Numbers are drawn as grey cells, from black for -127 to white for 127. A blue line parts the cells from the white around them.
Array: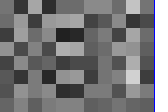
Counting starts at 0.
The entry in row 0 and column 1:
-74
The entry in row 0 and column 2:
38
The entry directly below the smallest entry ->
46
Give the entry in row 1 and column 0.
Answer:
-19
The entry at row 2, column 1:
31
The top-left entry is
-11
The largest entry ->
81
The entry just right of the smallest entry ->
-87
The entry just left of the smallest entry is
10
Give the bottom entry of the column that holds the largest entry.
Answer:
-26
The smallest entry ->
-94
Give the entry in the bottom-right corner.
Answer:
-32
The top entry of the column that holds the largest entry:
67
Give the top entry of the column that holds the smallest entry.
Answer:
-19
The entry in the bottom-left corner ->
-26
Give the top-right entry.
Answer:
-11
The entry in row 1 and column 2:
-66
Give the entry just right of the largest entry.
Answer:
-66

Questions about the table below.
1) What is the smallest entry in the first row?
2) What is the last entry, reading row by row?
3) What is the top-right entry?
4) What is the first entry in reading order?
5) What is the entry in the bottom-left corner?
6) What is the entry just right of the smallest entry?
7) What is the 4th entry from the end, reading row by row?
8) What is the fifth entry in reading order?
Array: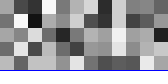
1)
-83
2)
38
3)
-27
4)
38
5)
59
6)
44
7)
-34
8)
-6

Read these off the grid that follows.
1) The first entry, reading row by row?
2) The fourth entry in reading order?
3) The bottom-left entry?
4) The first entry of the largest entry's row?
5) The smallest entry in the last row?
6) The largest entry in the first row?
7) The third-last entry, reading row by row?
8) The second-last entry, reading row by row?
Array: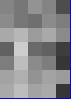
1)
4
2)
4
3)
41
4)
-30
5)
-73
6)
19
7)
35
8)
41

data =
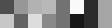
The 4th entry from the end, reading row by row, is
-13
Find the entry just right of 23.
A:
50
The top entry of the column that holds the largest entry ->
121
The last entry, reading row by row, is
37
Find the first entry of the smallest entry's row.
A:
71

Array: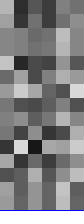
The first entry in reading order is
53
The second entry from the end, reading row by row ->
61
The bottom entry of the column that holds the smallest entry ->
20
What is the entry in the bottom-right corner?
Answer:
-27
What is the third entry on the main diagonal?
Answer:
-21
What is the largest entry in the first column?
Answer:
67
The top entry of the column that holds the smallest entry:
-41
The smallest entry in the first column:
-74
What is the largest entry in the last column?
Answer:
88
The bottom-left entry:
26
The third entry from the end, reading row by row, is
-27
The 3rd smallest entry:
-82
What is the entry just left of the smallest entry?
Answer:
88
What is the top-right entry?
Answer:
-14
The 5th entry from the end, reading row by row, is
-27
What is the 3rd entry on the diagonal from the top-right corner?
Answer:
-14
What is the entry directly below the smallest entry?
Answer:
-21
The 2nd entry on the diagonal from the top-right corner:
-14

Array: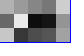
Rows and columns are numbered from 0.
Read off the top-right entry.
78
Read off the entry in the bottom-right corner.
34
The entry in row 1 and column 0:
-23
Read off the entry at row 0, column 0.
50

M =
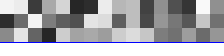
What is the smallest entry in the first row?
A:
-89
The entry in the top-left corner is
115
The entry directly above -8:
-47
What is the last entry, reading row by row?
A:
22
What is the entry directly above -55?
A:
-61
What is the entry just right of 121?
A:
16
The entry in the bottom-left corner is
10
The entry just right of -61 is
16
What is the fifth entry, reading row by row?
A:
85
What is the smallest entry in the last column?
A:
-14

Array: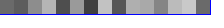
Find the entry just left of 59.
5
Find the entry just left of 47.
-41
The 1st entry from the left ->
-21
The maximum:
73

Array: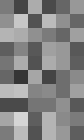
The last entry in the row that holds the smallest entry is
10
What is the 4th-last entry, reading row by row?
-45
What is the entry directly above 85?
-53
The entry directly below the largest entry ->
59
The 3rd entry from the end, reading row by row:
52
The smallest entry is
-74
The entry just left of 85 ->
38
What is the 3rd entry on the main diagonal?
16
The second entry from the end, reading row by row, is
24
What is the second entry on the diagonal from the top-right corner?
16
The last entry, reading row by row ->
-33
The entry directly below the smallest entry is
65
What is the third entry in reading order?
44
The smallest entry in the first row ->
-59
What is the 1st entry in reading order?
-4
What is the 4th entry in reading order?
-53
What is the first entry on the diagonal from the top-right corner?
24
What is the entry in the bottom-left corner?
-4

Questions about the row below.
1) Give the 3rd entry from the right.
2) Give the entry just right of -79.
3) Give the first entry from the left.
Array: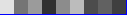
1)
-51
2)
12
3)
98
